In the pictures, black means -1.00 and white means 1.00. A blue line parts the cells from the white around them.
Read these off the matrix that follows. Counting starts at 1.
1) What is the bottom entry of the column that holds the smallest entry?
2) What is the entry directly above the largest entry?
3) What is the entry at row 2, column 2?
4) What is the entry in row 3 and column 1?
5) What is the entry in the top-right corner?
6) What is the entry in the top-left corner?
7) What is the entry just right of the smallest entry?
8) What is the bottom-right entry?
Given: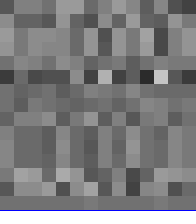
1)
-0.11
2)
0.00
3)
-0.22
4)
0.21
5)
-0.48
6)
-0.32
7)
0.54
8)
-0.11

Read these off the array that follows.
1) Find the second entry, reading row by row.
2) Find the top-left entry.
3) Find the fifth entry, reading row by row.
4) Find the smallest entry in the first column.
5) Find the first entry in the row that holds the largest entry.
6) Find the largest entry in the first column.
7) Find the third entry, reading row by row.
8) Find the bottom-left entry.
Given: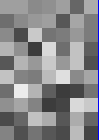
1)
0.25
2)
0.25
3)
0.25
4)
-0.42
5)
-0.14
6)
0.52
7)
0.08
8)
0.03

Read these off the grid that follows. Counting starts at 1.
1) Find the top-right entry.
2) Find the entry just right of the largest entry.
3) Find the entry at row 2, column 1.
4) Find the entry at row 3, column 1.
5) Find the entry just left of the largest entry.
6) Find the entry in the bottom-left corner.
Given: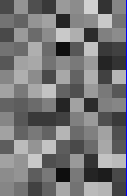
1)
0.05
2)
-0.60
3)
-0.10
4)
-0.43
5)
0.10
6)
0.05

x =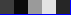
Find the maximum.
0.78
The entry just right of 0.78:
-0.70
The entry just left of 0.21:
-0.92

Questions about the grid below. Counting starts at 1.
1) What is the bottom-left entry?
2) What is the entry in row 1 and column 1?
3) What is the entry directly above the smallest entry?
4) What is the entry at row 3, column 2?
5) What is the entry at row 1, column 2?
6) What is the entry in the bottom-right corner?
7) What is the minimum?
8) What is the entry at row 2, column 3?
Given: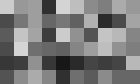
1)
-0.35
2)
0.60
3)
-0.24
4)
0.54
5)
0.19
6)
-0.19
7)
-0.82
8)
0.24

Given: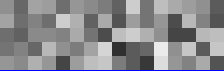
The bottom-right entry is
-0.35
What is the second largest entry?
0.73
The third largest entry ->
0.67
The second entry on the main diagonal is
-0.14
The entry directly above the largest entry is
0.13
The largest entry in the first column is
0.28
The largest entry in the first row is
0.61
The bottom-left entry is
0.18
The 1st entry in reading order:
0.13
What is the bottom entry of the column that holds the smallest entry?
-0.03
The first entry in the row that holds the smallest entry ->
-0.09
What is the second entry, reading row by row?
-0.19
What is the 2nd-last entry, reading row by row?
0.33
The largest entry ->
0.84
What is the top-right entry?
-0.29
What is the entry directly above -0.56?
-0.19
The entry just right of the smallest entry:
-0.29
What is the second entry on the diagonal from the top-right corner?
0.02
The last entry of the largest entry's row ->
0.55
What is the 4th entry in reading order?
0.23
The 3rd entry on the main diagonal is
0.08
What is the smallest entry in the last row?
-0.56
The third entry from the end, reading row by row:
0.02
